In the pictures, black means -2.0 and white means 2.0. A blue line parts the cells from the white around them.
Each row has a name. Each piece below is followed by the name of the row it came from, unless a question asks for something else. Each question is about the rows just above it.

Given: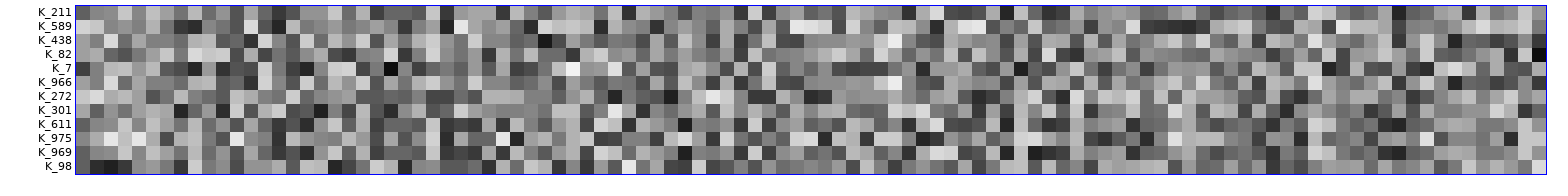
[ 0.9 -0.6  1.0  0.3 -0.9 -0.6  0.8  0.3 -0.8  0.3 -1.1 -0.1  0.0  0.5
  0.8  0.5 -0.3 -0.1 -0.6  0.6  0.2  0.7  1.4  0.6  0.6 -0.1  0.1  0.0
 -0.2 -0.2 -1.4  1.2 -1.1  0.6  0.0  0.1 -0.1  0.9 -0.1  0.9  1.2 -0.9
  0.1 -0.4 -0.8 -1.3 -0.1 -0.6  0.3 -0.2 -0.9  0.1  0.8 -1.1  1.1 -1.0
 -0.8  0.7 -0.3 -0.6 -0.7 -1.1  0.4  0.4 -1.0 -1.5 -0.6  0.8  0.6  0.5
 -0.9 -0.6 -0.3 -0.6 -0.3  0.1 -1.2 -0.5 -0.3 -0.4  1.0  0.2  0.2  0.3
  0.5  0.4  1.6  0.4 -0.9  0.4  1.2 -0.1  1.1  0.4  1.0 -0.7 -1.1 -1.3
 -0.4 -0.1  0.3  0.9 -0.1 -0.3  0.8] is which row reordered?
K_98
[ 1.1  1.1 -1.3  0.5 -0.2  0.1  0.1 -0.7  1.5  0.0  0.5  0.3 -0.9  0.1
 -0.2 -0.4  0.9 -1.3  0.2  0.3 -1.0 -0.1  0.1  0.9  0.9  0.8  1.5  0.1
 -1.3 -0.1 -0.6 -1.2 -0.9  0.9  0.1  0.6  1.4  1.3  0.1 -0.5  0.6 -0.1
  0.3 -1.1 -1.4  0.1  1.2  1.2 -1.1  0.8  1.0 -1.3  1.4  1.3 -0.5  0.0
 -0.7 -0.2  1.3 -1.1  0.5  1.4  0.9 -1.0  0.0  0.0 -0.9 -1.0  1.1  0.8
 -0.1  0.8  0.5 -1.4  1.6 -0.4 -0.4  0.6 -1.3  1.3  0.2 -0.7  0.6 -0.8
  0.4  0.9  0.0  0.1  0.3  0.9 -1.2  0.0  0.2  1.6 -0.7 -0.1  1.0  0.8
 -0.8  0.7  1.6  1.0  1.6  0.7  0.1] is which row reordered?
K_975
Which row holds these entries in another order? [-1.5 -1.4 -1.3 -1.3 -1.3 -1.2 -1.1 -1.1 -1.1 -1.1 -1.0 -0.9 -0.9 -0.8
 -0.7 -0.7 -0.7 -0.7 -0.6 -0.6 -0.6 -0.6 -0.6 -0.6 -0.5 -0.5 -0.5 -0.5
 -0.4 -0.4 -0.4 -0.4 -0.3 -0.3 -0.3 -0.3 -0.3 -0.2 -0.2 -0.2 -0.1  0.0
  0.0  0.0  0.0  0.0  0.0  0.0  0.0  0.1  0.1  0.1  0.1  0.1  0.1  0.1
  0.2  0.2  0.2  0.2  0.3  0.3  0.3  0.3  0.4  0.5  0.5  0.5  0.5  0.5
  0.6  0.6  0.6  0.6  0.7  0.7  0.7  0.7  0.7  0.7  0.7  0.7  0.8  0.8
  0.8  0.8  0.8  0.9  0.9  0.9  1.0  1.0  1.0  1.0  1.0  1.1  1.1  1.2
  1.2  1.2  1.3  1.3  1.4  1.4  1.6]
K_272

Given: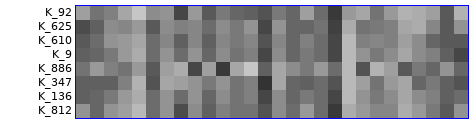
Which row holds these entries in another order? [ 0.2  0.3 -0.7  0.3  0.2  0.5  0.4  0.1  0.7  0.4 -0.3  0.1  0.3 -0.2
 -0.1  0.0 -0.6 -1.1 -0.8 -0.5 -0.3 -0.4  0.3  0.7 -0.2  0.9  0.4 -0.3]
K_812
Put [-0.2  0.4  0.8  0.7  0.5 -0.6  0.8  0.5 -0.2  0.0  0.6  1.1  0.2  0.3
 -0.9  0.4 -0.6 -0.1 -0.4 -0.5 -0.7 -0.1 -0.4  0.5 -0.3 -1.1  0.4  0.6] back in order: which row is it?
K_92
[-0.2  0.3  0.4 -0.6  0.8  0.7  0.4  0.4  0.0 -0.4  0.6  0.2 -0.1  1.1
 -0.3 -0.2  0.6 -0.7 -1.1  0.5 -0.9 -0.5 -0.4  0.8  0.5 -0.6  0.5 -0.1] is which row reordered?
K_92

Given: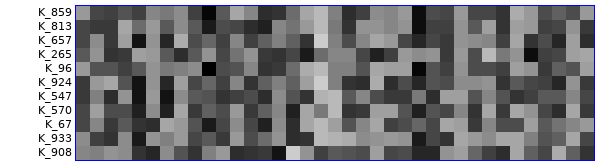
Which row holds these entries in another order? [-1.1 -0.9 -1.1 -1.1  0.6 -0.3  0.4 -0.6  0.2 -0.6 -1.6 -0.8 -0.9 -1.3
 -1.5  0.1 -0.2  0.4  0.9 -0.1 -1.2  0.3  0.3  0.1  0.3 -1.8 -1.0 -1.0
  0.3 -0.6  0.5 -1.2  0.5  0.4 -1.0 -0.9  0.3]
K_813
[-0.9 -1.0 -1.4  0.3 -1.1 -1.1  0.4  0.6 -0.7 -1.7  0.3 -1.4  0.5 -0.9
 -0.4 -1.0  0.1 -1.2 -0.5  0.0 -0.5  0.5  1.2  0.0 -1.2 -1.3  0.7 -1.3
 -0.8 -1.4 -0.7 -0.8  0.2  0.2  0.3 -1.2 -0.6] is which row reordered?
K_924
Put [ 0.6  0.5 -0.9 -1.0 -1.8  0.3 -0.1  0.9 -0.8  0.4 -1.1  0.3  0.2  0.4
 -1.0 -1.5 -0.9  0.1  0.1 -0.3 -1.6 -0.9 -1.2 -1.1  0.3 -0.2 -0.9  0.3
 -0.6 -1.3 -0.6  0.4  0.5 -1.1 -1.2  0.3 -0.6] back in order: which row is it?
K_265

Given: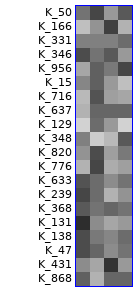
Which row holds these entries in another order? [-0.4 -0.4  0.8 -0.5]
K_868
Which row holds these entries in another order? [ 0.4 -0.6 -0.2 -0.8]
K_346
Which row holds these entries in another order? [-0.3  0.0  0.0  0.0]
K_331
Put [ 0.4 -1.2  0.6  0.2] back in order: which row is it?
K_431

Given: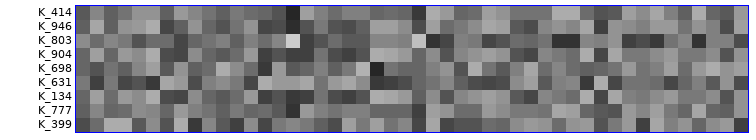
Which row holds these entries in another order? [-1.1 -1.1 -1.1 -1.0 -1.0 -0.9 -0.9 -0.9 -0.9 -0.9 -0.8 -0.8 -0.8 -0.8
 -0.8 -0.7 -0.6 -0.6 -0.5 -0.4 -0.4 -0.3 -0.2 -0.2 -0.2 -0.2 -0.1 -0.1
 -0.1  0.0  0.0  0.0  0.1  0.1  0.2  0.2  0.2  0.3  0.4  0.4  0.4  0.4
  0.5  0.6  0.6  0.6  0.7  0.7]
K_631
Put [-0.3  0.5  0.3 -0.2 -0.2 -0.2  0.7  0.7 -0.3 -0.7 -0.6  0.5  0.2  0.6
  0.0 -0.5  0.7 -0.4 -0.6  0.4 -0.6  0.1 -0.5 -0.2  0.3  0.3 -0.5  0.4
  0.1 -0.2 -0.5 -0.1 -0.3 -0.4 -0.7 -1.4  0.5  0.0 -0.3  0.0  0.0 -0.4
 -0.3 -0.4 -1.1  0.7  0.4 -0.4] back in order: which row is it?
K_414
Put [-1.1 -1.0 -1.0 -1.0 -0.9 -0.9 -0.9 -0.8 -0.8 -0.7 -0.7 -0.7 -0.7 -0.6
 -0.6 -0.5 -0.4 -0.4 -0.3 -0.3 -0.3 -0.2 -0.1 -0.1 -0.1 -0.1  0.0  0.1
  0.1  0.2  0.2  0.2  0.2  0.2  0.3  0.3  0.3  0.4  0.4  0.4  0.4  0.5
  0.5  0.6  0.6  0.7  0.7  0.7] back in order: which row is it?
K_134

